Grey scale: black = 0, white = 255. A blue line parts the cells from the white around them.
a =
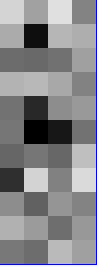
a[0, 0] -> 212
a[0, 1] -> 161
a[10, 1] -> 109
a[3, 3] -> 130
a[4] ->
[114, 40, 141, 153]
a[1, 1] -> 14
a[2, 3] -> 160
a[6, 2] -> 103
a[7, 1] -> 211
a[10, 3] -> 160
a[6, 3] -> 191
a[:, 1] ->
[161, 14, 105, 184, 40, 0, 118, 211, 97, 155, 109]
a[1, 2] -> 182

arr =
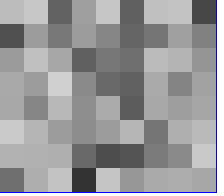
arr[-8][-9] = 188
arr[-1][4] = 197
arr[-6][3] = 96
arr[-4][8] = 166
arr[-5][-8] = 156
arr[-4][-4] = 92
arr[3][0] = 169
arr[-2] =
[178, 177, 175, 105, 77, 84, 123, 138, 201]
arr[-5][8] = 162
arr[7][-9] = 111
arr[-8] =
[188, 199, 98, 159, 198, 96, 192, 195, 71]
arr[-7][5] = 101
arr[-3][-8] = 181
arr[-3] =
[202, 181, 156, 141, 156, 182, 117, 175, 186]
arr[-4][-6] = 142
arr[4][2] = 184
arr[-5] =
[169, 156, 208, 138, 105, 97, 170, 132, 162]

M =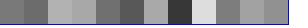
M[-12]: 121
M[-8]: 112
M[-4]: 221

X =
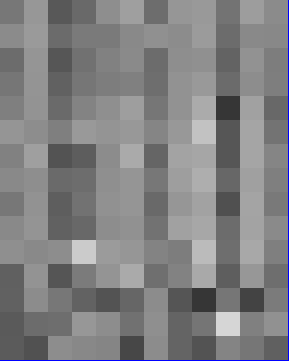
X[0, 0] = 119
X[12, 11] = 123
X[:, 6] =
[109, 144, 108, 110, 118, 133, 101, 119, 105, 114, 131, 111, 140, 143, 140]
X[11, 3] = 123
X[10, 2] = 141
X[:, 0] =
[119, 139, 108, 118, 127, 149, 129, 137, 119, 137, 143, 96, 97, 90, 91]
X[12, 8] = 54
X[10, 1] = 137
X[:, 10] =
[157, 137, 146, 141, 161, 165, 165, 160, 164, 163, 168, 151, 67, 128, 118]
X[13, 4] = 141
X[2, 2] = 86
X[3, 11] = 126
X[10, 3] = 203
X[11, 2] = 85
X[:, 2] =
[88, 107, 86, 97, 106, 127, 83, 106, 94, 97, 141, 85, 119, 110, 141]
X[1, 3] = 122
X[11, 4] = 148
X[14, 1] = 81
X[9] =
[137, 148, 97, 104, 141, 145, 114, 161, 167, 108, 163, 138]
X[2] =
[108, 149, 86, 113, 129, 138, 108, 142, 144, 99, 146, 125]
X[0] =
[119, 151, 88, 105, 142, 159, 109, 150, 153, 115, 157, 139]
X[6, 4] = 140

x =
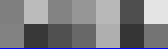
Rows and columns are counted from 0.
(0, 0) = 127
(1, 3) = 104
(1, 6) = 116
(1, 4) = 175
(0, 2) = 131

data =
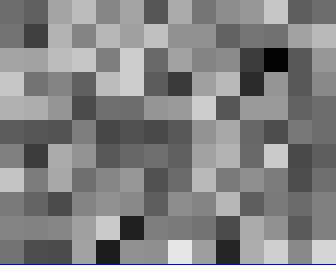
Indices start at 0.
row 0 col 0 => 108
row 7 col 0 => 196
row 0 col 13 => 108
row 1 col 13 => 186
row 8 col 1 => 100
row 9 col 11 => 144
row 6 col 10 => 104
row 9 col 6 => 126
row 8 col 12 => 106
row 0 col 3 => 188
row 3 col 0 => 199
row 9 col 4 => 202
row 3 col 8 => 159
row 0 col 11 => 198
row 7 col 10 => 143
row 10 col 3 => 161
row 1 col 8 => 144
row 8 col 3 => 132
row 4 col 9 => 86
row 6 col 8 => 163
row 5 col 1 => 86
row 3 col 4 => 188
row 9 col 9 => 74
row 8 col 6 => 95
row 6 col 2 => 171
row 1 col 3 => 132
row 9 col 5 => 32
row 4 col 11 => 153
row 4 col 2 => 149
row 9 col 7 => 122
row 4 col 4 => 111
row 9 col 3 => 160
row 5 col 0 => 91

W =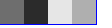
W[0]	110
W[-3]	43
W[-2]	230

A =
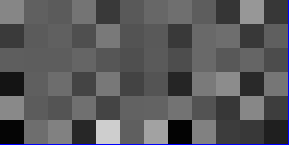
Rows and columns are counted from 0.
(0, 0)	134
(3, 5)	67
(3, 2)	109
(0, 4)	57
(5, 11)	31
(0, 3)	116
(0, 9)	53
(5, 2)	129
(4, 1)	92
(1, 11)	95
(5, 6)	162
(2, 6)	90
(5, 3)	39
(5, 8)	129
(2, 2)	93
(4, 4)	68
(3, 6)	84
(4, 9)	55
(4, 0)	137
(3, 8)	122
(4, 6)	99
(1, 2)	96
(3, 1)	95
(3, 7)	37

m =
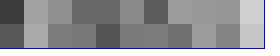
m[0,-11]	61
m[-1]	[88, 170, 124, 120, 84, 122, 125, 113, 156, 132, 197]
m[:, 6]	[92, 125]
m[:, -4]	[155, 113]
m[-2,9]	149
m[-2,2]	144
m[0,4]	104
